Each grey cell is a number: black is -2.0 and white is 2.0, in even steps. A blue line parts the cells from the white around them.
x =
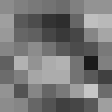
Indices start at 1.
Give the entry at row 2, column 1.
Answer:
0.5
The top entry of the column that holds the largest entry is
0.3
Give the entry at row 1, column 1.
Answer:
0.2
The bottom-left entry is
0.2
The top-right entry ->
0.3
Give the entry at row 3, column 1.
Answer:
0.4
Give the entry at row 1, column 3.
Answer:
-0.1
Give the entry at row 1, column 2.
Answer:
0.0
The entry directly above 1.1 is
-0.6
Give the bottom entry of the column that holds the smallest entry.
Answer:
-0.6
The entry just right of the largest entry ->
-0.3
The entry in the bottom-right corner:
0.5
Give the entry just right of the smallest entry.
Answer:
0.0
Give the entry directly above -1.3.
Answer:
-0.3
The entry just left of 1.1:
0.5

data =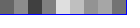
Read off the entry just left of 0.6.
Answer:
0.3
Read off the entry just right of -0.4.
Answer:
0.2
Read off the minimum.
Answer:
-1.0

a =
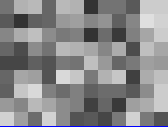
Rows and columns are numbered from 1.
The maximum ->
1.5
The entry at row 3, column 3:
1.0
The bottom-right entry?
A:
-0.7
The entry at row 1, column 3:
0.9
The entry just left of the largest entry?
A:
0.1
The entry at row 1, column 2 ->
0.8
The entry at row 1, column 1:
-0.2
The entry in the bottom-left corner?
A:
1.3
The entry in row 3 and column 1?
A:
0.1
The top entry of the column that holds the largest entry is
1.2
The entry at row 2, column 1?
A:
-0.6
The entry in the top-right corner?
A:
1.2
